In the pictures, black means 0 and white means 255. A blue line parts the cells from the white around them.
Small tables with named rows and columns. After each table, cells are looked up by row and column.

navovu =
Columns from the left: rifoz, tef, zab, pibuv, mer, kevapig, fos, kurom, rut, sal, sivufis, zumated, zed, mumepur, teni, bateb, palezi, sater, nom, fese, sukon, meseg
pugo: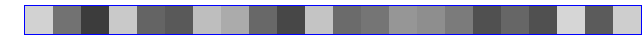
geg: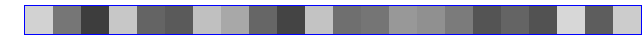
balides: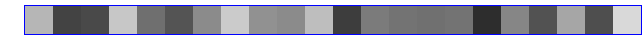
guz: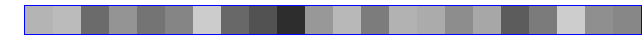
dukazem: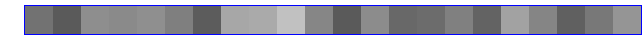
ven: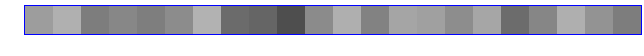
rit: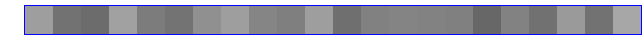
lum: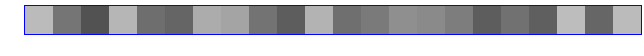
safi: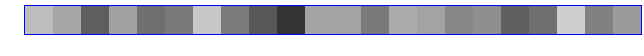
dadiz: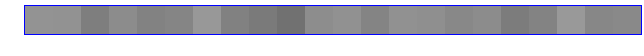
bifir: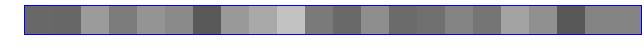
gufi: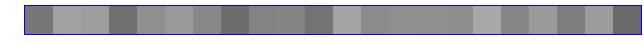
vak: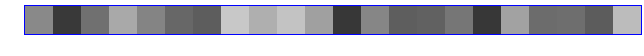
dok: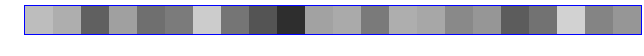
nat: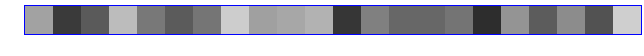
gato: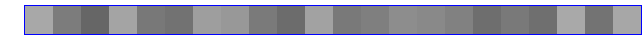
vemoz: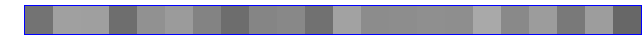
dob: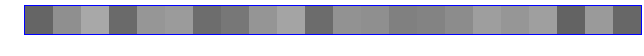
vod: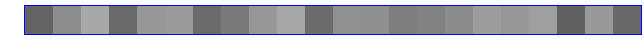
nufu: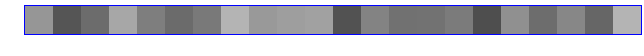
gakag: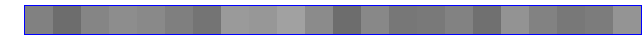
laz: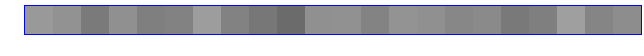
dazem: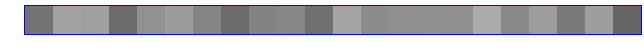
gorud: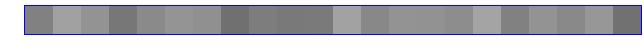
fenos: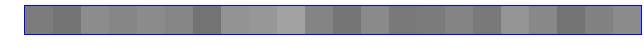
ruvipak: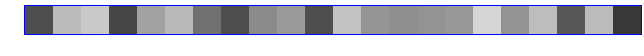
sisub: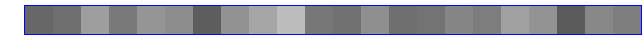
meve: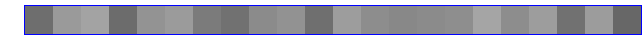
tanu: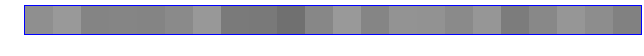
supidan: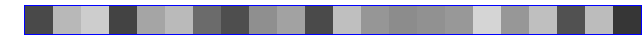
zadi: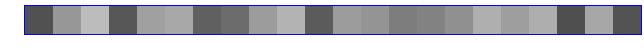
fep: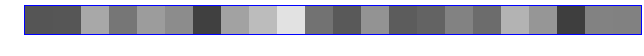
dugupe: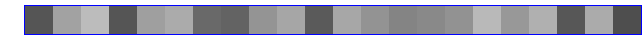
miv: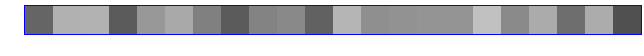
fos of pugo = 190
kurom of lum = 164
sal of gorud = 121
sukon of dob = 154
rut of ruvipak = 139
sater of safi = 95
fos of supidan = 107
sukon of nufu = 102
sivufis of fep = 114
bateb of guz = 141
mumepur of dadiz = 145
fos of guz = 204
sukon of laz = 133
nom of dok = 114

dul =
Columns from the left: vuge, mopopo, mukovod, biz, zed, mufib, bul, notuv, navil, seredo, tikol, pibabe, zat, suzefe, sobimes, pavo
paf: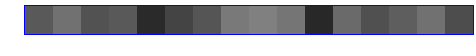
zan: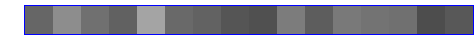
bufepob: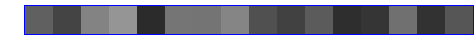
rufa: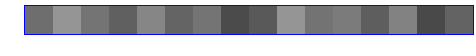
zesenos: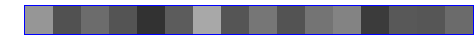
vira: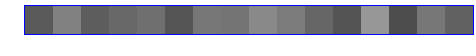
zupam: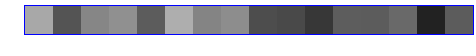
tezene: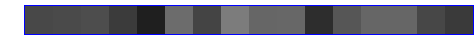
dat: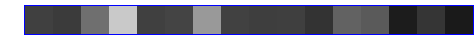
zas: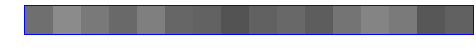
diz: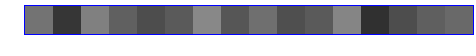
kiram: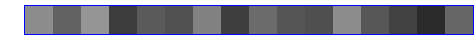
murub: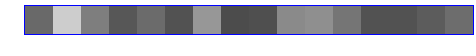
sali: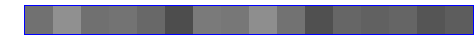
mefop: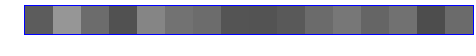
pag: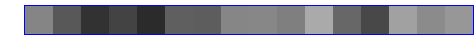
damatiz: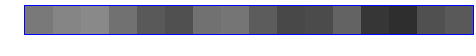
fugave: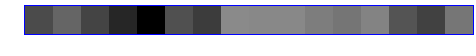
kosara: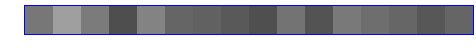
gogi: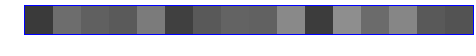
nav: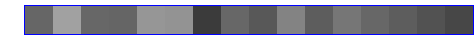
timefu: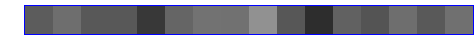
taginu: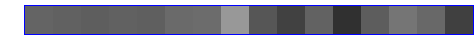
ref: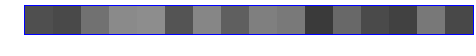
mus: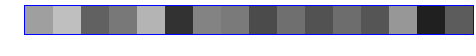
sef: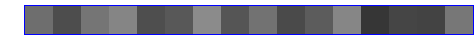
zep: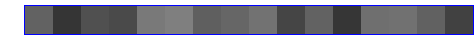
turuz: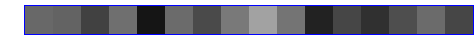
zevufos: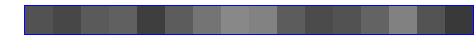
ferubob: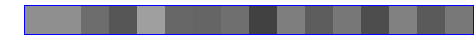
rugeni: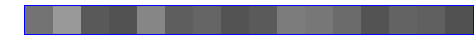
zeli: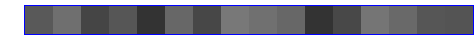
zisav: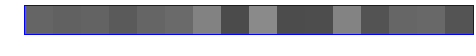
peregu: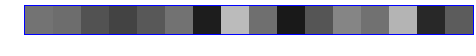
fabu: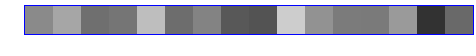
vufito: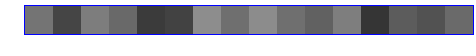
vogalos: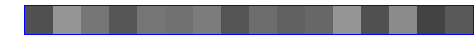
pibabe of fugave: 117
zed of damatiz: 89
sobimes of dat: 53
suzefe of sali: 101
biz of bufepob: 149
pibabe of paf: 106
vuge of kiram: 141
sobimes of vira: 119
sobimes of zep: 97
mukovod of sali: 112
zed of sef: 78
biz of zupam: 144
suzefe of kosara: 102
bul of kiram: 130

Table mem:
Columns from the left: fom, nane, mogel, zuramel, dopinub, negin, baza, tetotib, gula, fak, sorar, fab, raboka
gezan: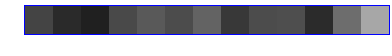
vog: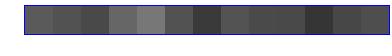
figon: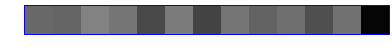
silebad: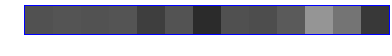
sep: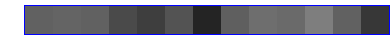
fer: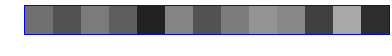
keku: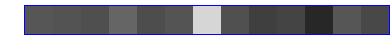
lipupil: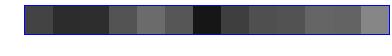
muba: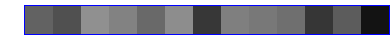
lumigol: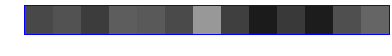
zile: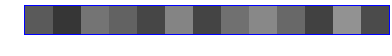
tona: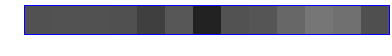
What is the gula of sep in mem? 110
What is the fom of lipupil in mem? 67
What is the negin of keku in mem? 84
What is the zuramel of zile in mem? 98
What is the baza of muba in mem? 55
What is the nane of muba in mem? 80
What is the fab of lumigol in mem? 79
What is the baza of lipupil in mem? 22
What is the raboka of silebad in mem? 56
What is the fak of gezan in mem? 78
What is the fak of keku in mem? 68
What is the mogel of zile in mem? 116
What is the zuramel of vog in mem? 102
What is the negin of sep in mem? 83
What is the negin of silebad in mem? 83
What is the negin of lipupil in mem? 86
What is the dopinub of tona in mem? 63
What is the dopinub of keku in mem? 77
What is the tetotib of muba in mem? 127
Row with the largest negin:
muba

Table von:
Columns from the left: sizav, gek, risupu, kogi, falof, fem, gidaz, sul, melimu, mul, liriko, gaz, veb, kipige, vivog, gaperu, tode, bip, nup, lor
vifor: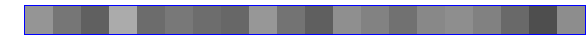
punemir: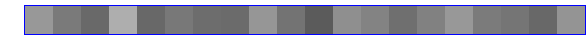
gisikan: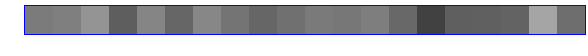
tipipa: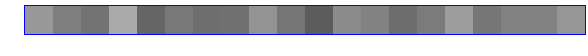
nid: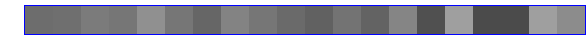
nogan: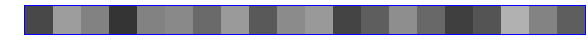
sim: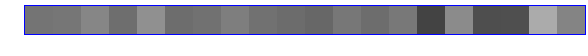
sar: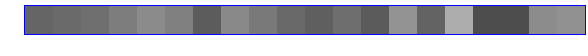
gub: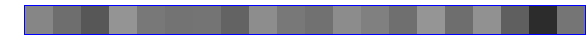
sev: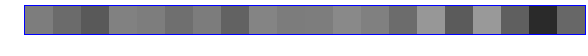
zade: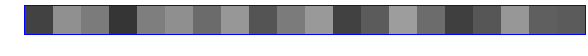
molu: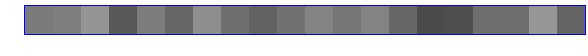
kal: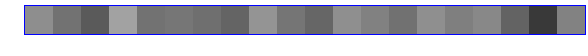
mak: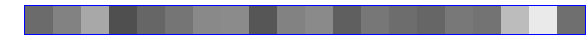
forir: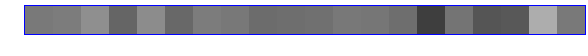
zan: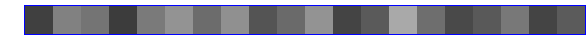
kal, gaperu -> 127
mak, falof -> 102
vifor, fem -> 120
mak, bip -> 188
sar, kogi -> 125
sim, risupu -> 134
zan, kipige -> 169
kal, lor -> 130
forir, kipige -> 110
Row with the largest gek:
nogan

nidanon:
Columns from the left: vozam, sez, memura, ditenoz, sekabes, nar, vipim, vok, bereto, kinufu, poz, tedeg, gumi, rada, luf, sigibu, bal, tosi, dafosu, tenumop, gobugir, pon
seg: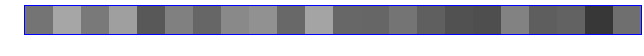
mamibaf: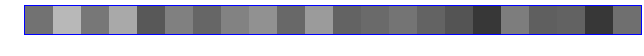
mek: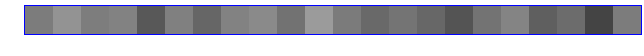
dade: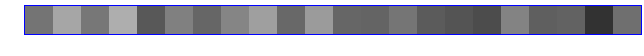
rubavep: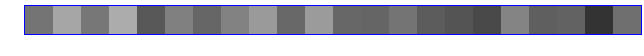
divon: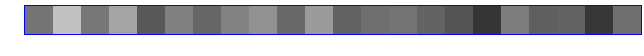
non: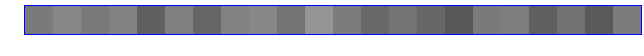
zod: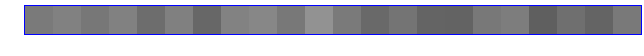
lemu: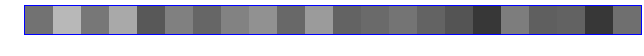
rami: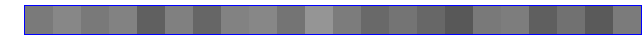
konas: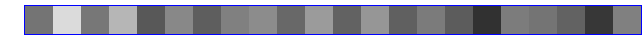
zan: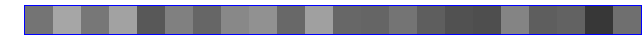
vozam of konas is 116
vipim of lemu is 102
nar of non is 128
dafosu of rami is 95
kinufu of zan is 104
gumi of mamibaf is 106
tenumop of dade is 98
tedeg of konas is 98
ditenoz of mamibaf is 169
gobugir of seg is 55
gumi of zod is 105
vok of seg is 137
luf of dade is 91
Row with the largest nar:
konas

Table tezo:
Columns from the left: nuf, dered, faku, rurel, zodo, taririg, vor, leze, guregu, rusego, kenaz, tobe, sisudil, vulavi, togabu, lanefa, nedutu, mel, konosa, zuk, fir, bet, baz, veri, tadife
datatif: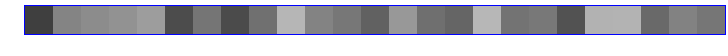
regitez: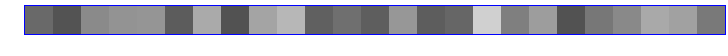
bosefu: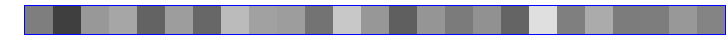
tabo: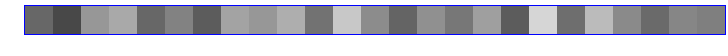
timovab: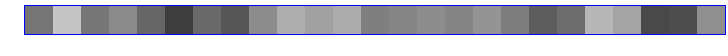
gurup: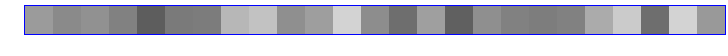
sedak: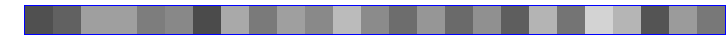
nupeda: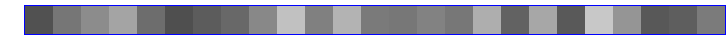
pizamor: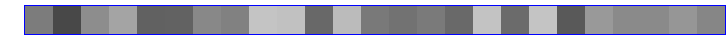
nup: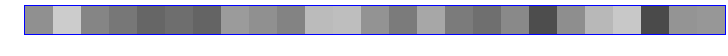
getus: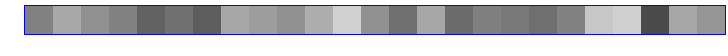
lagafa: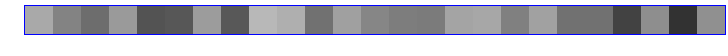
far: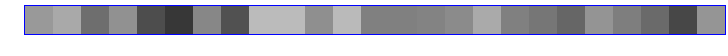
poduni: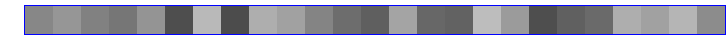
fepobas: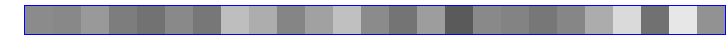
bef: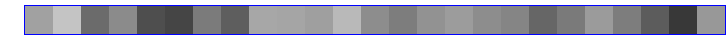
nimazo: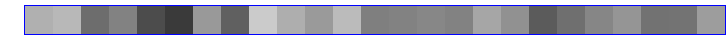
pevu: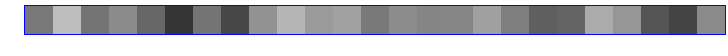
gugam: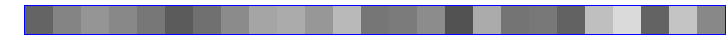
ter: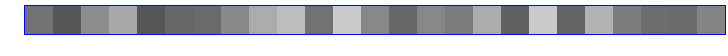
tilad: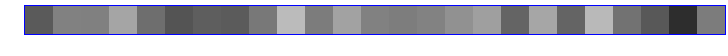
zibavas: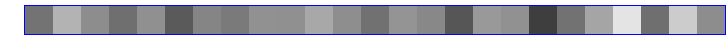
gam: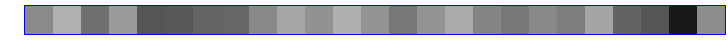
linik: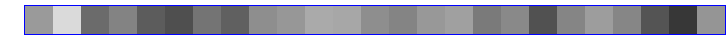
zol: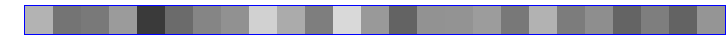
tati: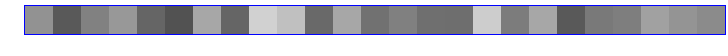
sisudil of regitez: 94
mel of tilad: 100
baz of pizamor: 138
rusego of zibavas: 144
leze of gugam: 139
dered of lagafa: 131
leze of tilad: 91
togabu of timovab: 141
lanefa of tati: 110
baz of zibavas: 111
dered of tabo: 72
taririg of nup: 110
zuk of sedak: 116
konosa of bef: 102
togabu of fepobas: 157
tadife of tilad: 124
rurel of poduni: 118
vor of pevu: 116
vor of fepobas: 119
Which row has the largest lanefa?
gam

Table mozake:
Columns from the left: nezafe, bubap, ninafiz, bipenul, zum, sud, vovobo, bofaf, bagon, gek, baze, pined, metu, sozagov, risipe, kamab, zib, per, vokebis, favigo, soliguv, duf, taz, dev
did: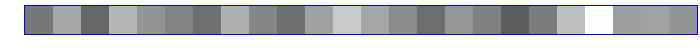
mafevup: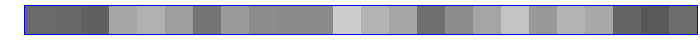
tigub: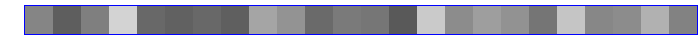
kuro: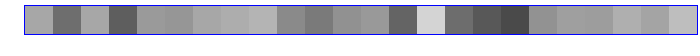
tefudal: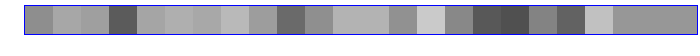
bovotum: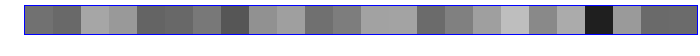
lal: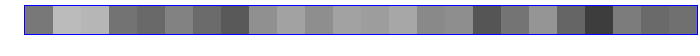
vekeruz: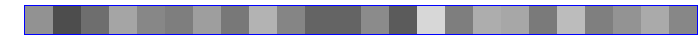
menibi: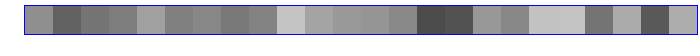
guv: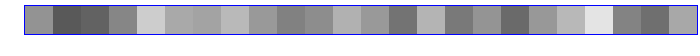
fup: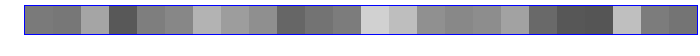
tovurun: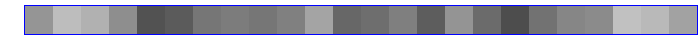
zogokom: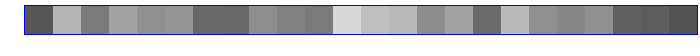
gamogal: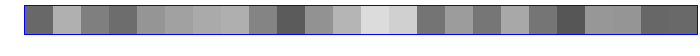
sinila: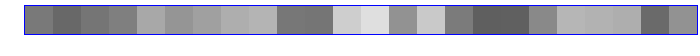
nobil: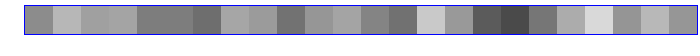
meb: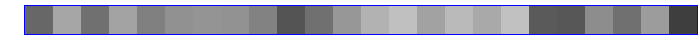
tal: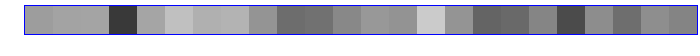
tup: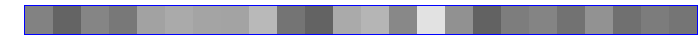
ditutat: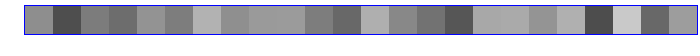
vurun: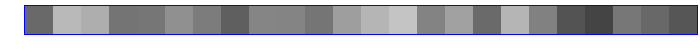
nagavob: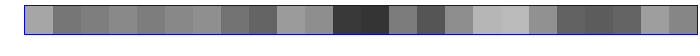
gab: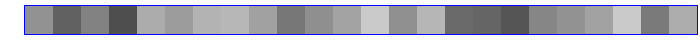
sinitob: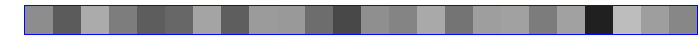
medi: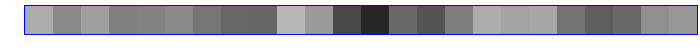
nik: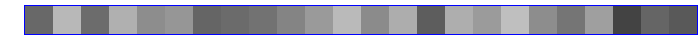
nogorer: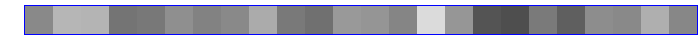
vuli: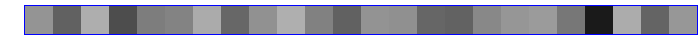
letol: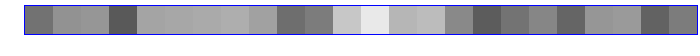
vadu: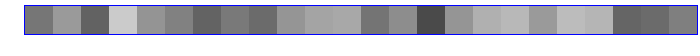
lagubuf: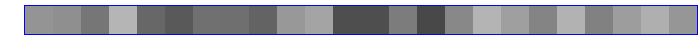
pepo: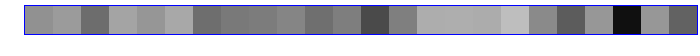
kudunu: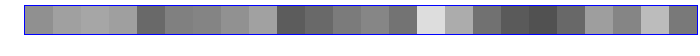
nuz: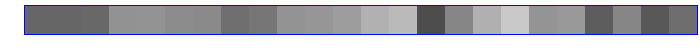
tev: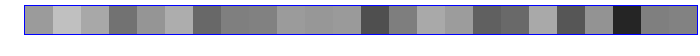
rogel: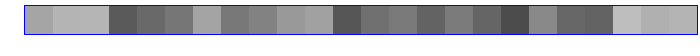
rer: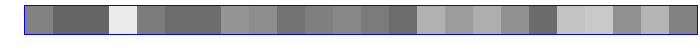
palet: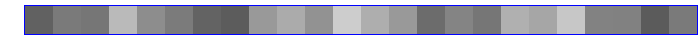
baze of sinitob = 109
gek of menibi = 196
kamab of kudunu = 172
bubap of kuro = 110
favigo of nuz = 153
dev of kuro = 190

